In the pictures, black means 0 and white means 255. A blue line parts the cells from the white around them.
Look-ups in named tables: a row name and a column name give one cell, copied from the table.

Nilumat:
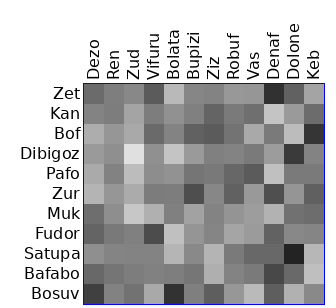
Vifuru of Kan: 125
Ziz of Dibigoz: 128
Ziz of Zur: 135
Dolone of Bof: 188
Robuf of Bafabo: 131
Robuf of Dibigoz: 131
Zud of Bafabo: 125
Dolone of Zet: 97
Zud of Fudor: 128
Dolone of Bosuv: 177
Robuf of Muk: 148
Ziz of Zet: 131
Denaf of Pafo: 192
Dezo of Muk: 110
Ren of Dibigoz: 143
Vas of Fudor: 155
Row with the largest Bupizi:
Muk

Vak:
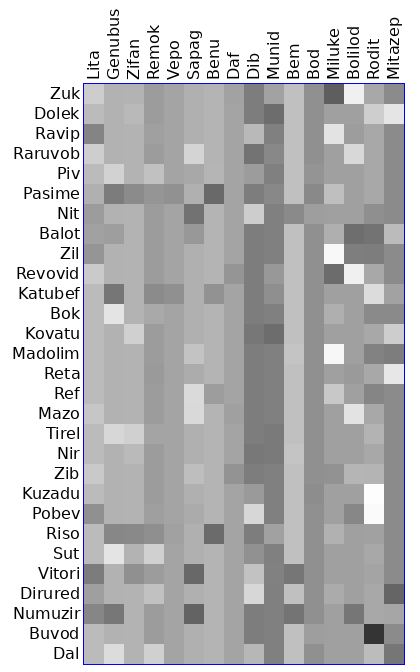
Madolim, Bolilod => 160
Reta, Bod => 144
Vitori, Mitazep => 139
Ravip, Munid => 128
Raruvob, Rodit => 168
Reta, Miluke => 160
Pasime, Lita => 176

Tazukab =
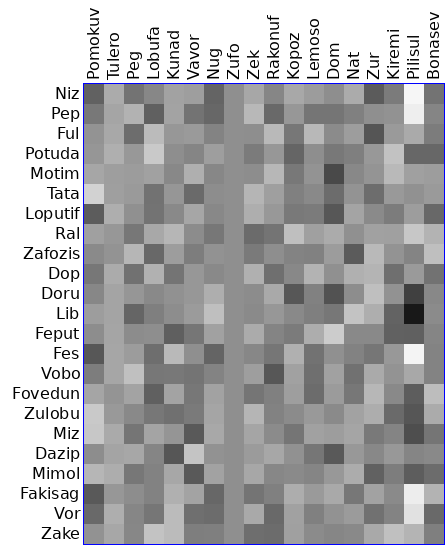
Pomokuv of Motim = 166
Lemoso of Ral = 160
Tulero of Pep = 165
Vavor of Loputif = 166
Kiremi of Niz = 123
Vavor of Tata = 106
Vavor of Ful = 154
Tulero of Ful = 168
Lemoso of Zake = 139
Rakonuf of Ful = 185
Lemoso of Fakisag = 154
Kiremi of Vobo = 147
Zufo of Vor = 143
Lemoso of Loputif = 123
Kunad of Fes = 185
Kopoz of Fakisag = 173

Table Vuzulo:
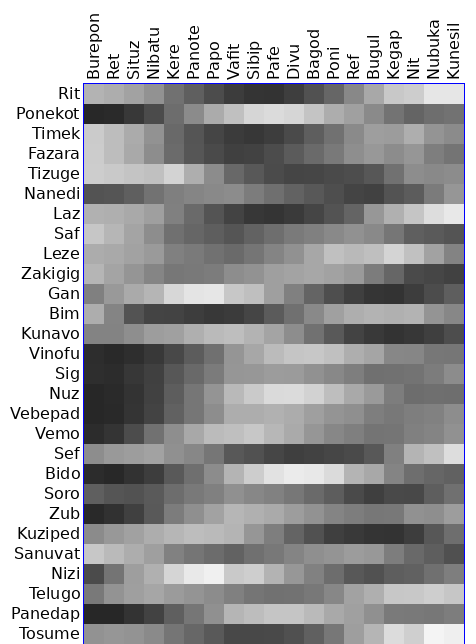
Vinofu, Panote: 92
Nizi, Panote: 233
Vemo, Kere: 142
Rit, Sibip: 52
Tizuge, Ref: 77
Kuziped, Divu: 100
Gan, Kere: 215
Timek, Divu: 74
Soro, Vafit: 144
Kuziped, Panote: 189
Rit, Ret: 173
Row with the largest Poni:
Bido

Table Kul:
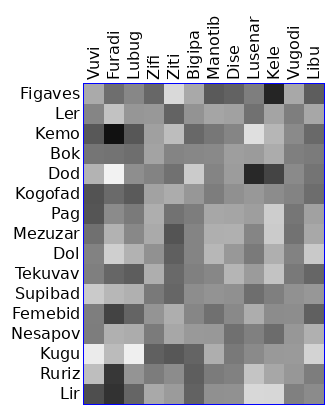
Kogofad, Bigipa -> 151
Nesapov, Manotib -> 152
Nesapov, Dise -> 112
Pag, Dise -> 165
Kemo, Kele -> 182
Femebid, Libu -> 96
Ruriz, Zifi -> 124

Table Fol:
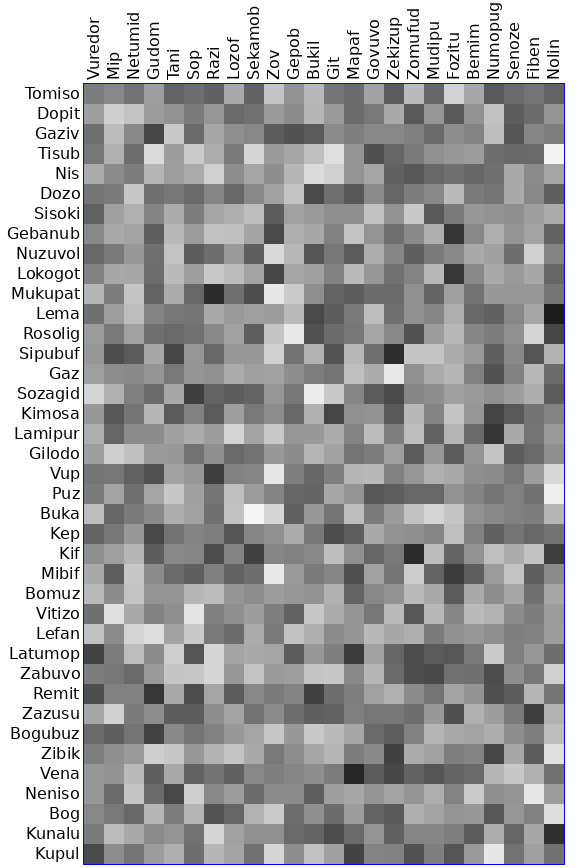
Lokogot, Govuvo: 152
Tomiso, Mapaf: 108
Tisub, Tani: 157
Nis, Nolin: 165
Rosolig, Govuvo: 166
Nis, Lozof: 142
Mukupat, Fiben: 151
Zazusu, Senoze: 122
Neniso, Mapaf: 168
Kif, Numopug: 191
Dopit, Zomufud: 88
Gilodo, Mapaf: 116
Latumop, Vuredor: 66
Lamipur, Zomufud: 190
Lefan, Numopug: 143
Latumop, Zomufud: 77
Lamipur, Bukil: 153
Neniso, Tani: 71
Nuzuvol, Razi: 110
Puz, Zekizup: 94
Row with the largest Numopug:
Kupul

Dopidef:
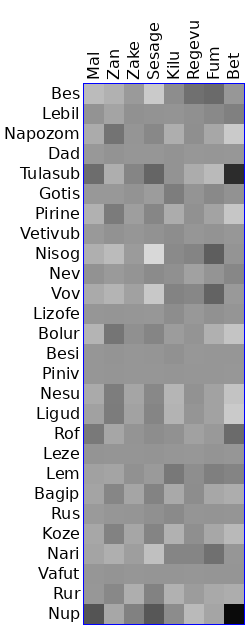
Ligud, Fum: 162
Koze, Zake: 166
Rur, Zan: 136
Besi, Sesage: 149
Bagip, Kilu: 169
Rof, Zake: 148
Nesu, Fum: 162

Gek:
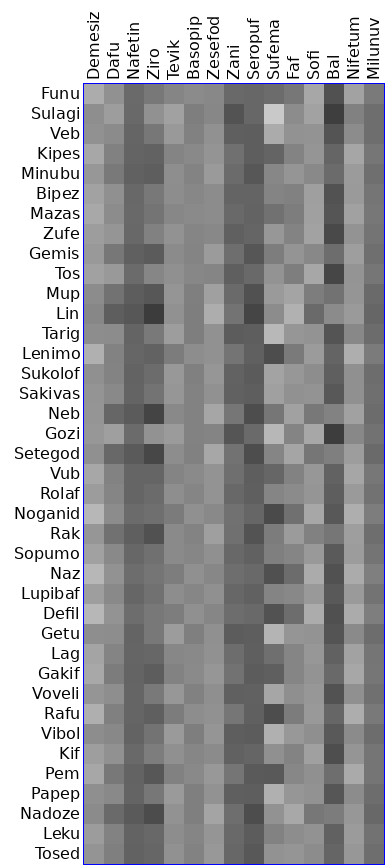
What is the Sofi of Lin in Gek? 106
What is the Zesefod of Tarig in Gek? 145
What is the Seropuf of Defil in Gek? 105
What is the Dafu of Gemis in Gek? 119
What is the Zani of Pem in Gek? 117
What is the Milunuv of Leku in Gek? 114
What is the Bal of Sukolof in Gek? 95
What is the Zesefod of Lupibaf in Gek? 144
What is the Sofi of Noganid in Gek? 167

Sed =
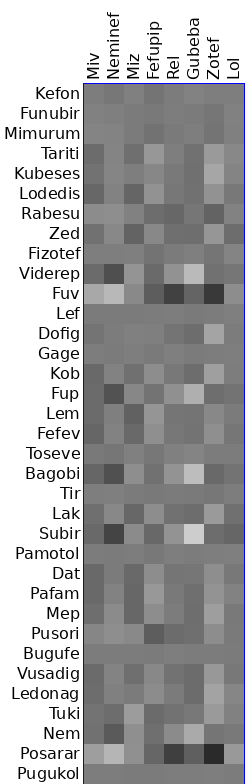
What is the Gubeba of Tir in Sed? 122
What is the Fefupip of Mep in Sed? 141
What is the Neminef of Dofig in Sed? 124
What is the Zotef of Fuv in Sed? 57
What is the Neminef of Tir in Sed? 127
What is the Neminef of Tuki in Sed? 109
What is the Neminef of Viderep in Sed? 79
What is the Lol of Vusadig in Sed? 120
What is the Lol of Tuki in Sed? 129
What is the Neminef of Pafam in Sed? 130
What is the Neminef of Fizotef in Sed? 126
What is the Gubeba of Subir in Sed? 205
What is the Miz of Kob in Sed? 112
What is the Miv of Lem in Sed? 107
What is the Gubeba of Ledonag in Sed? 108
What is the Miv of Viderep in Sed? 107
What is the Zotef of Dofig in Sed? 164
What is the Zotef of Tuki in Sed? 154
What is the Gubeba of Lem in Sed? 116

